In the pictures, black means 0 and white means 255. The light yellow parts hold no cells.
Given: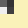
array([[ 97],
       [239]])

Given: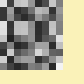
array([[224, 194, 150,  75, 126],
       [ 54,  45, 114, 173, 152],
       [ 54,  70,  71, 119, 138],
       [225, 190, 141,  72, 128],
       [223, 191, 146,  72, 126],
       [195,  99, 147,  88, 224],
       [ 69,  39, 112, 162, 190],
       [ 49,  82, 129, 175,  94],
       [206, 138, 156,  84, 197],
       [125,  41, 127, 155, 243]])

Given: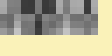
array([[171, 127,  57,  58, 170, 169,  61],
       [166, 123,  58,  57, 165, 164,  59],
       [112, 149, 131, 130, 112, 113, 127],
       [126, 168, 119, 118, 126, 127, 114],
       [154, 194, 117, 119, 154, 154, 123]])

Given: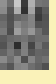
array([[145, 200, 177, 112],
       [138, 174, 163,  92],
       [101, 102, 132,  83],
       [110, 136, 131,  85],
       [121, 158, 150,  87],
       [ 91, 109,  99, 110],
       [ 83,  45,  69,  90],
       [ 99,  97,  86,  98],
       [138, 139, 132, 113],
       [107, 130, 111,  80]])

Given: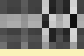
array([[ 77,  67,  65, 197,  65, 208],
       [ 76,  64,  65, 203,  64, 217],
       [156, 165, 167,  46, 166,  16],
       [159, 171, 175,  33, 174,  16],
       [ 76,  64,  65, 199,  64, 213],
       [ 91,  81,  80, 182,  80, 209],
       [113,  71,  71, 154,  72, 158]])

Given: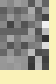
array([[149, 158,  89,  99],
       [ 94,  98, 171, 156],
       [112, 120, 154,  67],
       [136, 129, 112, 240],
       [ 99,  99, 161, 185],
       [117, 125, 149,  49],
       [131, 120, 124, 220],
       [103, 105, 188,  85],
       [152, 151,  62,  63],
       [151, 156,  55,  72]])

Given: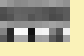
array([[160, 137, 146, 149, 152],
       [ 80,  99,  96,  85,  86],
       [ 75, 102,  84,  88,  78],
       [162, 142, 145, 155, 156],
       [131, 250,  16, 244,  83],
       [ 91, 165,  30, 160,  64]])

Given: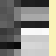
array([[ 88,  59,  32,  30],
       [ 82, 125, 150, 149],
       [ 89, 126, 168, 170],
       [ 98,  55,  34,  33],
       [ 56,  78, 248, 250],
       [ 71, 110, 201, 202],
       [ 24,   9, 214, 209],
       [ 84, 145, 206, 204]])

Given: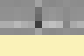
array([[141, 139, 141, 139, 140, 141],
       [144, 146, 144, 146, 146, 144],
       [145, 147, 144, 147, 147, 145],
       [173, 185, 167, 184, 184, 169],
       [141, 139, 141, 139, 140, 141]])
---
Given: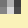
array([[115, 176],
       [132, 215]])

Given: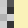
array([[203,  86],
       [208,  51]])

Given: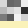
array([[216, 102],
       [184, 211]])

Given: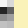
array([[247, 217],
       [ 37,  96]])

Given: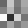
array([[104, 199],
       [131, 183]])

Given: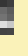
array([[ 53,  62],
       [106,  91]])

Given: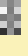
array([[169, 134],
       [245, 127]])
